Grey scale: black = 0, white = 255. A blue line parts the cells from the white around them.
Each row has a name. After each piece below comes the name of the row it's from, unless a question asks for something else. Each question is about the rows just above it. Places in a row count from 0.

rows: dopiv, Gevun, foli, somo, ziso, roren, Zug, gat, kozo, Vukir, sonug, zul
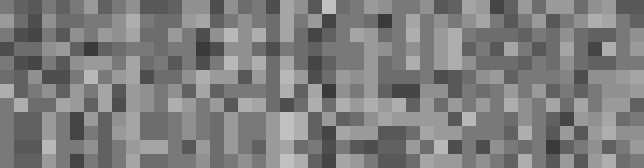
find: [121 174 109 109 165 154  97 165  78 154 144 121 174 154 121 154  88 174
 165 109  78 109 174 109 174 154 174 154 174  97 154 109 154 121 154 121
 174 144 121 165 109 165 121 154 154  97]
gat
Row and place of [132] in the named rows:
roren, 40

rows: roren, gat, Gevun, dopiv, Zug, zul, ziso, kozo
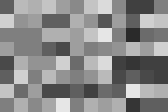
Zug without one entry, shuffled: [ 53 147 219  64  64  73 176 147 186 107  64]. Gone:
[208]
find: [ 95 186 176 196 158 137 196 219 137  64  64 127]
roren
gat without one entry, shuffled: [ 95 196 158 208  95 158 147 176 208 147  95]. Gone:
[85]
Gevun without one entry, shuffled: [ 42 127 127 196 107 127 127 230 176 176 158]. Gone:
[116]
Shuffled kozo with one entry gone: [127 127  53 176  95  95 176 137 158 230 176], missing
[167]

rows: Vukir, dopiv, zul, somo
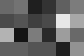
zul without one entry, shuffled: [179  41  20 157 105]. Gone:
[124]
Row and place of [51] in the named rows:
Vukir, 3
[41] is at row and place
zul, 3
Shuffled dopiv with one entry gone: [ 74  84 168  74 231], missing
[63]
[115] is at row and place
Vukir, 1

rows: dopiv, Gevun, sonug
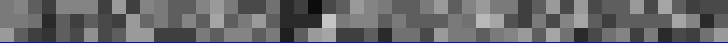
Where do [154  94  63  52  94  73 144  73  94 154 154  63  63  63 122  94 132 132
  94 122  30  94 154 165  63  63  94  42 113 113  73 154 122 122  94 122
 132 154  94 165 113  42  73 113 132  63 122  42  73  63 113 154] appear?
sonug
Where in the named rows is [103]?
Gevun, 10
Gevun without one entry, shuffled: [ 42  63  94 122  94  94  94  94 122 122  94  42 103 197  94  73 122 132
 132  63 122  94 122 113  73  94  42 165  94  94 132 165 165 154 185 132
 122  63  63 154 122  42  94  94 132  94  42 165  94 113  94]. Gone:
[82]
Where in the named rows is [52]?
sonug, 3
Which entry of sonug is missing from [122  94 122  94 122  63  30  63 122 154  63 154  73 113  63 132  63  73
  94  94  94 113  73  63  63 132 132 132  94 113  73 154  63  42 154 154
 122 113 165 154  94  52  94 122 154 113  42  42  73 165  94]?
[144]

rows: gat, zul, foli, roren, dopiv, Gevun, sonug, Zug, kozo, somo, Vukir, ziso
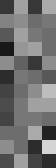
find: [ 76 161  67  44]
ziso
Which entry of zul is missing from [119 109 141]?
[131]
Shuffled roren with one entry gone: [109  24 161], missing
[150]
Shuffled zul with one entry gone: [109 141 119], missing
[131]
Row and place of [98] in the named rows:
dopiv, 1

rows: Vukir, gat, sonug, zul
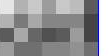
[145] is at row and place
zul, 5
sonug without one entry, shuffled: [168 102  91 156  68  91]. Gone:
[80]
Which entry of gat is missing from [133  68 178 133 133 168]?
[122]
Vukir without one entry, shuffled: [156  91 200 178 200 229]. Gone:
[188]

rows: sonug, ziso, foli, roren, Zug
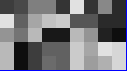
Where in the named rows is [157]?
Zug, 6
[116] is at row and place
foli, 1
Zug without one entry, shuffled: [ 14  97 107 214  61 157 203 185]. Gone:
[176]
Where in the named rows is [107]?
Zug, 3

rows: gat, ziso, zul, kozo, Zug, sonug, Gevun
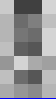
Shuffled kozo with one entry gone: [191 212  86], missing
[96]
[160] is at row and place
Zug, 3
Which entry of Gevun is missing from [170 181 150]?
[138]
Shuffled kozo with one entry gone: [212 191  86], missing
[96]
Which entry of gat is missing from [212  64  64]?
[202]

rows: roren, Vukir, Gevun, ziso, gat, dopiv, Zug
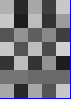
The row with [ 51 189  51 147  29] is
gat
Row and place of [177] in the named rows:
roren, 0
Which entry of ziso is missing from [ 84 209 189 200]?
[74]

